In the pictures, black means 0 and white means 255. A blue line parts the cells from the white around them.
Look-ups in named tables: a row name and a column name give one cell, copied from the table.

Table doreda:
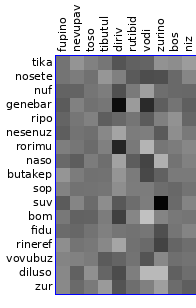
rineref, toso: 120
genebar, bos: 116
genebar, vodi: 42
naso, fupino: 105
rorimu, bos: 124
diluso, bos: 96
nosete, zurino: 79
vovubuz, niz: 115
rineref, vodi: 106
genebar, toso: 113
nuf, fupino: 99

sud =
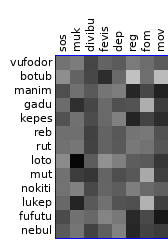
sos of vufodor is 114
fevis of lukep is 113
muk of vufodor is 124
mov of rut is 86
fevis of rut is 99
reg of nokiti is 126
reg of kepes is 36
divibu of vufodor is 69
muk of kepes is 113

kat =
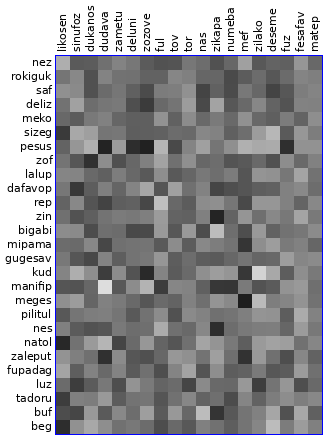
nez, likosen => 174
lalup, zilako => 148
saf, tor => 145
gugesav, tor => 109
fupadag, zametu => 131
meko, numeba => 105
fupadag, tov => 132
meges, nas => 111
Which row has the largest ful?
rep

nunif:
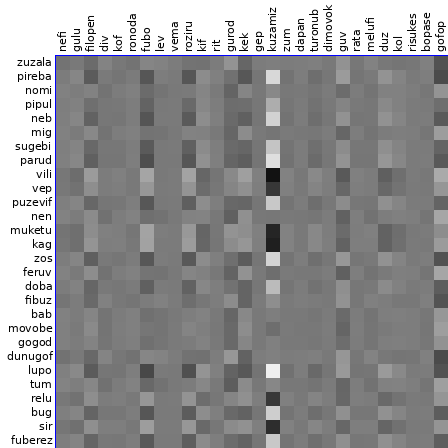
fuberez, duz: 144
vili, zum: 130
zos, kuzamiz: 211
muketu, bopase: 123
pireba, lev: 125
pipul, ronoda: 125
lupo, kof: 117
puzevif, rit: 126
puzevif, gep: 118
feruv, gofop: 166
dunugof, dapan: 125
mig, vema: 121
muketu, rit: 119
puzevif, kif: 141
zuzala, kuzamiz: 126

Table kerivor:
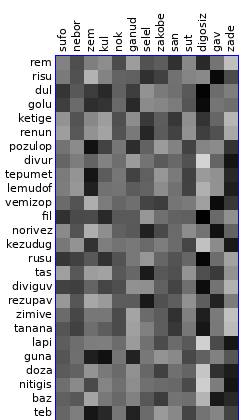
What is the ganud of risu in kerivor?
96
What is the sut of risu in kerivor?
132
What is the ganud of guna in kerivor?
34
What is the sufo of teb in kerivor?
102
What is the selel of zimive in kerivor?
107
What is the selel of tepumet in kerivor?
96
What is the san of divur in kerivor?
104
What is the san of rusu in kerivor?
83
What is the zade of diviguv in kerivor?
177
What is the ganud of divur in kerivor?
154
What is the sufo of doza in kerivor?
91
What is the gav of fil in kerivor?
105
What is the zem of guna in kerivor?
31

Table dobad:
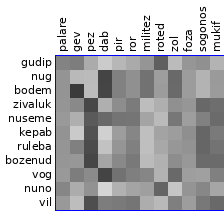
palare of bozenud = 150
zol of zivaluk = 144
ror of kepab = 134
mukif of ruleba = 115
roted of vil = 185
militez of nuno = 159
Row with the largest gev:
kepab

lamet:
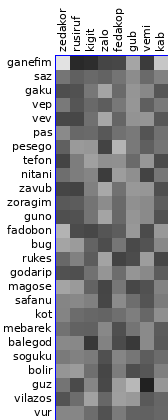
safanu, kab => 123
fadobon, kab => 152
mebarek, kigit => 97
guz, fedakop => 157
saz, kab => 129
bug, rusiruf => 155
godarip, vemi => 137
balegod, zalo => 130
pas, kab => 113
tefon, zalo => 143
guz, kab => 151
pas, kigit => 106
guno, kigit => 116
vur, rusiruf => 134
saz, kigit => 105
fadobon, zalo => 85
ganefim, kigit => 45

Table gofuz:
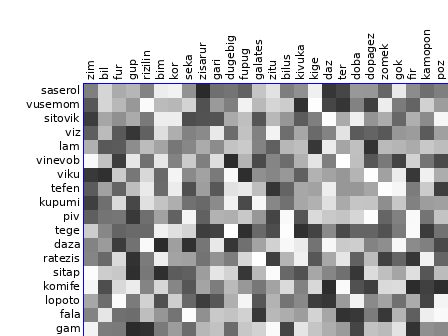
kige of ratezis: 87
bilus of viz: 110
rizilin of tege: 105
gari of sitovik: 84
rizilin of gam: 48
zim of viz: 94
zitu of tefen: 53

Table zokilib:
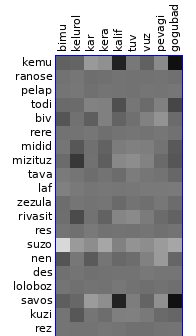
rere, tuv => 117
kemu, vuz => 97
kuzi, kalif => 127
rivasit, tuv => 138
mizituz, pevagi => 106
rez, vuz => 112
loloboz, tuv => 114
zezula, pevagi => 119
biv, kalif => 99
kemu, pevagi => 138
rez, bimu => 116
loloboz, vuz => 111
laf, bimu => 128
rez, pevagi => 115
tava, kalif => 108

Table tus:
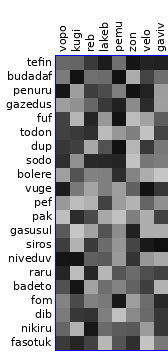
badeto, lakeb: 110
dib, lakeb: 127
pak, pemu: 193
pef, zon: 179
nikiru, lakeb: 107
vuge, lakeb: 127
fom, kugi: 75
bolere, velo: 173
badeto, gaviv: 178
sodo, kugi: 144
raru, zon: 108
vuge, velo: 18
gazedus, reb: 103
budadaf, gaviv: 110
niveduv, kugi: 19
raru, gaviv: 65
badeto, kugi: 21
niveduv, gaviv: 168

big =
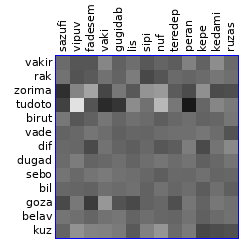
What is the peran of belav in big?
114
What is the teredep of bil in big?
102
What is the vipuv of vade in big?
104
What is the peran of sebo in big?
104
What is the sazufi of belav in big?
116
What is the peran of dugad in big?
115
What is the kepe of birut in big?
99
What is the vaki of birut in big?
118
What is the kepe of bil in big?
92
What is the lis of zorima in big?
88
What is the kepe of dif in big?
74

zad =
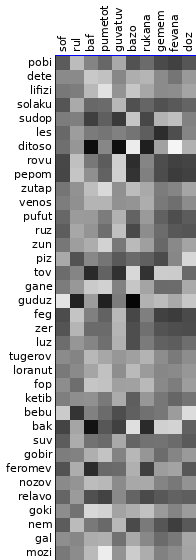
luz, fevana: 93
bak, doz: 97
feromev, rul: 173
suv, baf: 114
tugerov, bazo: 160
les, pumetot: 117
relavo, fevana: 98
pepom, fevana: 60
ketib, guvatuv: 171
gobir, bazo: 183
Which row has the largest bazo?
ditoso

